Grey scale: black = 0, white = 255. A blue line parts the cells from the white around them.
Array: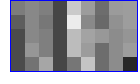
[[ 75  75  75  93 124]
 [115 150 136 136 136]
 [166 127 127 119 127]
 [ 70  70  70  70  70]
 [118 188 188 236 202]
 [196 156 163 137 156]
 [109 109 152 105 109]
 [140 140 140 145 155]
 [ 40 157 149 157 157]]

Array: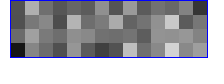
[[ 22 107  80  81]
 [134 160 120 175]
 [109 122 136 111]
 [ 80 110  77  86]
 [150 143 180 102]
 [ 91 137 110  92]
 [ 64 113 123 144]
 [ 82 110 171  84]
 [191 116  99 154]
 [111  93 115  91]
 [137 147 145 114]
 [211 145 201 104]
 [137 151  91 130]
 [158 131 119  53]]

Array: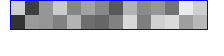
[[ 51 206]
 [154  62]
 [150 150]
 [129 203]
 [179 134]
 [110 162]
 [102 135]
 [129  88]
 [216 179]
 [126 138]
 [208 150]
 [219 114]
 [158 234]
 [184 206]]

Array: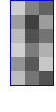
[[189 147 208 187 156 206]
 [117  88 124  81  64 130]
 [ 82 199 176 116 157  99]]

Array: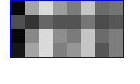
[[ 22   8  78   8]
 [164 136  51 164]
 [218 218 102 218]
 [127 142  83 156]
 [150 123  83 123]
 [197 197 118 197]
 [ 86 107  75 107]
 [125 125  86 115]]

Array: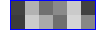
[[ 60  66]
 [203 178]
 [170 112]
 [111 138]
 [213 202]
 [135  65]]

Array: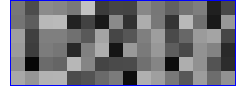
[[168 141 155 159 116 119]
 [149   6  61  64  93  76]
 [179 107 124 127 184 139]
 [180 101 118 127 186 134]
 [ 75 183  40 112  34 121]
 [ 83 133 129  89  66 194]
 [106  68 173 164  24  59]
 [123  74  21  70 138  69]
 [ 14  75 153  86  49  68]
 [176 112 122 127 173 135]
 [159 133 152 158 120 119]
 [120  13  93  74  52  97]
 [ 87 174  73 103 184 115]
 [157 145 146 155 112 126]
 [109  83 131 164  25  32]
 [146  44  41  70 152  71]]
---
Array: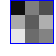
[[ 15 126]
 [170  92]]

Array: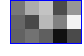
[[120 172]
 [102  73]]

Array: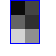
[[ 11  68]
 [100  49]]

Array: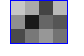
[[199 169]
 [143  26]]

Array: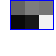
[[ 99 125]
 [ 10  24]]

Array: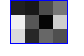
[[ 32  24]
 [240  86]]
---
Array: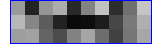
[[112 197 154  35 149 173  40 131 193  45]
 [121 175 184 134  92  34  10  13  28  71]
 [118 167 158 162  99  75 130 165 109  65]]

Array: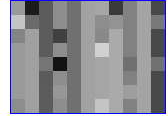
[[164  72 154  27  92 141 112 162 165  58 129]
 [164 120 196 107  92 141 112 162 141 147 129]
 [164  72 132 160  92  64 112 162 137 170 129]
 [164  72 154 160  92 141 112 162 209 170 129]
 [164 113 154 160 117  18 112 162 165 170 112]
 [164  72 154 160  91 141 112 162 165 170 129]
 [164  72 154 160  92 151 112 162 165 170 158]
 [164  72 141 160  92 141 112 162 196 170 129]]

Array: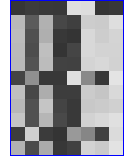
[[ 53  56  54  60  57  56 223 221]
 [203 222 185  91 177  71  63 205]
 [205 212 188  80 175  56  52 216]
 [211 211 186  77 191  52  69 216]
 [216 210 185  83 188  66  65 212]
 [ 56 228  68 144  56  56 223 137]
 [197 217 191  71 173  61  61 203]
 [203 208 184  81 197  68  57 200]
 [216 224 197  81 182  73  57 210]
 [ 65 219  61 208  59  52 153 134]
 [202 227 178  75 171  56  65 210]]

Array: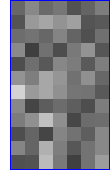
[[100 125 103 136 106 118  82]
 [ 84  89  84 153 166 147 160]
 [ 80 112 109 115 103 132 100]
 [147  86 138  63 113  77 121]
 [ 90 126  78 111  88 135 124]
 [144 103 147 126 167 149 113]
 [115  89 211 154 167 144 117]
 [ 78 125 136  69  93 108  94]
 [108 110 124 144 192 143  71]
 [ 94 136  78 101  69 133 114]
 [115 136 133 101 176 126  87]
 [115 156  80  83 187 121  64]]

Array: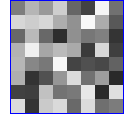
[[245 113 125 181 153 206 102  66]
 [172  88 214 205 215 173 145 248]
 [128  52 104 185 104  45 144 119]
 [216  63 178 240 166 186 170  59]
 [ 72  98 182 135 120 247  68  80]
 [157  42 175  51  81 150 220 113]
 [ 42 223  65  62 193 115 121 231]
 [111 124 219  52 202 218 105 219]]

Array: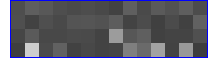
[[ 94  76  78  94  88  78  74  77  73  66  95  74  90  82]
 [ 65  97  79  66  79  73  84  85  82  93  67  76  64  75]
 [ 68  80  70  90  72  72  75  74  67 156  87  95  65  68]
 [153  61  63 206  75  97  66  72  67  69 127 106 162  67]]
